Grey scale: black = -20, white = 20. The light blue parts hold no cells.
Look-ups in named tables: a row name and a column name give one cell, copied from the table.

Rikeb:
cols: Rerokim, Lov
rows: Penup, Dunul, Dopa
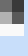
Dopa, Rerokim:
19
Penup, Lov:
-11
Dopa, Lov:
19
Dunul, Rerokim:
8
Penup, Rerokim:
-3
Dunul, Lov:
-6
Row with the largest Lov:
Dopa

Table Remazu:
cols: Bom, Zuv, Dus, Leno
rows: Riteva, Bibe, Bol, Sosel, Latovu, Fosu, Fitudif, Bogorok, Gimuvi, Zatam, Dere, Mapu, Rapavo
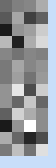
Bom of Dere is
-16
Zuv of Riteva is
0
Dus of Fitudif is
-2
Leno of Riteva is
7
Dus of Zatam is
7
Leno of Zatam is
2
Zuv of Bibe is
6

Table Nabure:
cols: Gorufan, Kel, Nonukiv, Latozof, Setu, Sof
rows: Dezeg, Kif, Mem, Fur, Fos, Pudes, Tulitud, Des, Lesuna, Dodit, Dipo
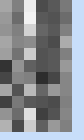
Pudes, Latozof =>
-7
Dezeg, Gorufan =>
6
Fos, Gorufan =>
5
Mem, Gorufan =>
3
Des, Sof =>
1
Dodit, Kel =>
-3
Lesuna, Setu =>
-8
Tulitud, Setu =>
-9
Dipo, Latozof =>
-5
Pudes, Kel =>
3
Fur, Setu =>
-8
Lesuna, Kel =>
-1
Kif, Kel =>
-3
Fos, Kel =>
-2
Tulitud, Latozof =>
-13
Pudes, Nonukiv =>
-5
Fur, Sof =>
7
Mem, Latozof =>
-4
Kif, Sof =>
-3

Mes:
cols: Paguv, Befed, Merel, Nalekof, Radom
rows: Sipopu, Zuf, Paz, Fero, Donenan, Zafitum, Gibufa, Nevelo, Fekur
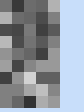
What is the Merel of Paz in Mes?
-1
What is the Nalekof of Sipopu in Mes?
-4
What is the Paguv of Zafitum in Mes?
5
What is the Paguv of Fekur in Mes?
0
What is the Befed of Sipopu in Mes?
-11
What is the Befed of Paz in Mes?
-9
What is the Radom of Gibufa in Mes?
-5
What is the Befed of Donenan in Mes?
-2
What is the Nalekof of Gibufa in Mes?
-5
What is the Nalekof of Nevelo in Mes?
10
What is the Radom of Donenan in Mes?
4
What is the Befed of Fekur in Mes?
-4
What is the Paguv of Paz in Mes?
-8
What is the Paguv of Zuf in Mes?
8
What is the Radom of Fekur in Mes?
4
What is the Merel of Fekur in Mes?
-12
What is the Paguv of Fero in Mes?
9
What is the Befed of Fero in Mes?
-8

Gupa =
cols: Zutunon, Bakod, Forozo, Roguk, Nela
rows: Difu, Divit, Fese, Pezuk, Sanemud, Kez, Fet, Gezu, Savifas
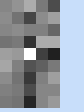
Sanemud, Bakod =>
4
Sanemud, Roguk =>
-10
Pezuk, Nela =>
7
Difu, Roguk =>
-1
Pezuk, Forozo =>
-12
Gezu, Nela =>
1
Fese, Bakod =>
2
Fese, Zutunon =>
1
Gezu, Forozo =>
-8
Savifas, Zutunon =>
-1
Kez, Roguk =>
-5
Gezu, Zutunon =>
0
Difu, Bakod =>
3
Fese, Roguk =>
0
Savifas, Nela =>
4
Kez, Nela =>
-1
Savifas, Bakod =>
-2
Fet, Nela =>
5
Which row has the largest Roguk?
Pezuk

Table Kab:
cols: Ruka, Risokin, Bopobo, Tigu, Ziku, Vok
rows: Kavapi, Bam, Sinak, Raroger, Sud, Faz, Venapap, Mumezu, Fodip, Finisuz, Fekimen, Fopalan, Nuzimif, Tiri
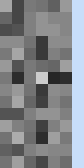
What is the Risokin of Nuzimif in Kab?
-7
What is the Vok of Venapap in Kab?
-13
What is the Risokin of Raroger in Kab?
2
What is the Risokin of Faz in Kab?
-7
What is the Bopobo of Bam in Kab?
0
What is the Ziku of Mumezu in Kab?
2
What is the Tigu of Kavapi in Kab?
-2
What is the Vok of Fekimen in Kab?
4
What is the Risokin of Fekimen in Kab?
0
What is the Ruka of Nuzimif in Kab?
-5
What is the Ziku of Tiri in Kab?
0
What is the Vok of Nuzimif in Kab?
1
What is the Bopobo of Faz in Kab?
-1
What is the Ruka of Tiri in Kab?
-2
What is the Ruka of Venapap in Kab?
-1
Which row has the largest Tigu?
Venapap

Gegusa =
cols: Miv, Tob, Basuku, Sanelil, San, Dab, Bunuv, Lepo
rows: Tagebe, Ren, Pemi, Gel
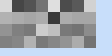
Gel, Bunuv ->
7
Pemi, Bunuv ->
-2
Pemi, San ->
10
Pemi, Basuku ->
-1
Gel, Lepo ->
-2
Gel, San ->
1
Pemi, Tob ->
0

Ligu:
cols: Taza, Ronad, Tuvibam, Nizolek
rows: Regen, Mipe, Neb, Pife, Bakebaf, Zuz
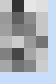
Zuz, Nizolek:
12
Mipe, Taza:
4
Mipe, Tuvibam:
2
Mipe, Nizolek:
11
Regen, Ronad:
-12
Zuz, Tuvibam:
1
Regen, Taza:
12
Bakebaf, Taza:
0
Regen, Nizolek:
15
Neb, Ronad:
-1
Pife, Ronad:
12
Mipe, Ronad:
-5
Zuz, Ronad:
-2
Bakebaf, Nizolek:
11
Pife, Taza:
9
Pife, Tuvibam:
4
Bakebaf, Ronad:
-9
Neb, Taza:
5
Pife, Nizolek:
-2

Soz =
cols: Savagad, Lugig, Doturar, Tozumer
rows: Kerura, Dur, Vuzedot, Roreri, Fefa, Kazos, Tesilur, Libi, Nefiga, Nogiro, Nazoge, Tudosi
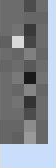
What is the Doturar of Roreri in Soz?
-9
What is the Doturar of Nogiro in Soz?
-8
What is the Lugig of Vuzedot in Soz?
-2
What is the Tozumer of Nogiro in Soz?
-3
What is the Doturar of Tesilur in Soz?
-16
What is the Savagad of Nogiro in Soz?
-3
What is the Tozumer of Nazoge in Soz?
-4
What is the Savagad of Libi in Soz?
-3
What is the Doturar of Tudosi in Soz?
4
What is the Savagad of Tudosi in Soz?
-4
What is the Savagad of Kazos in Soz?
-4
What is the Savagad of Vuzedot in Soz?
-3
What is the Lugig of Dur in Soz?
-3

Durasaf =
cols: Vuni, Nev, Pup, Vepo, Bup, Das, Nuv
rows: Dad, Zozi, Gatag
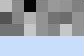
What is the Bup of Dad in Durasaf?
4
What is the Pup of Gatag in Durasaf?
11
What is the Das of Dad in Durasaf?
3
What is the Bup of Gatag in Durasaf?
1
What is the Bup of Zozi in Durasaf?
-2
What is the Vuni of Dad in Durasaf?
10
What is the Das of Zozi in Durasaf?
-3
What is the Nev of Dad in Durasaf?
2

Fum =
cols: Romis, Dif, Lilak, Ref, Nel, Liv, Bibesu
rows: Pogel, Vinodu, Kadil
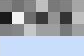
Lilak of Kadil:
11
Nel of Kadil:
5
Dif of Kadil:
1
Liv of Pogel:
0
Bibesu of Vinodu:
10
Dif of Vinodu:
18
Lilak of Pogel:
1
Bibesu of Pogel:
6
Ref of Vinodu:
-11
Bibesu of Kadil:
5
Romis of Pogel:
1
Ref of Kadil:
5
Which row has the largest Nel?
Kadil

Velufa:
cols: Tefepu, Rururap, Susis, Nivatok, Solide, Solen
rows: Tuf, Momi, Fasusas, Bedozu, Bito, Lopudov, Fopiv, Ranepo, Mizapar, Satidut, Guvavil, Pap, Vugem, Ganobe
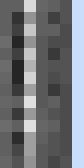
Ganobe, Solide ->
-9
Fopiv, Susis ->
13
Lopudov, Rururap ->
-14
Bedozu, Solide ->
-8
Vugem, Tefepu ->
-5
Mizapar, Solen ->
-8
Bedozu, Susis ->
3
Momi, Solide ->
-10

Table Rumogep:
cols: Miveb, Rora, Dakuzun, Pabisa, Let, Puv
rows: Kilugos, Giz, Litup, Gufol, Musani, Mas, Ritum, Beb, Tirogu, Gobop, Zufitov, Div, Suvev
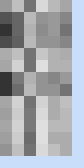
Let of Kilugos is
9
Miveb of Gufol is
-8
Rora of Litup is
-4
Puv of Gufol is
1
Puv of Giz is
1
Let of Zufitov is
9
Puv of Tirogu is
10
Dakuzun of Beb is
9
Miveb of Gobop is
5
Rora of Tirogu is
13
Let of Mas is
8
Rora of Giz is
-4
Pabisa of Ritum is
3
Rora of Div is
12
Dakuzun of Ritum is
8
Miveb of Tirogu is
6
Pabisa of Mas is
15
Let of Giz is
4
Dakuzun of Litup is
8

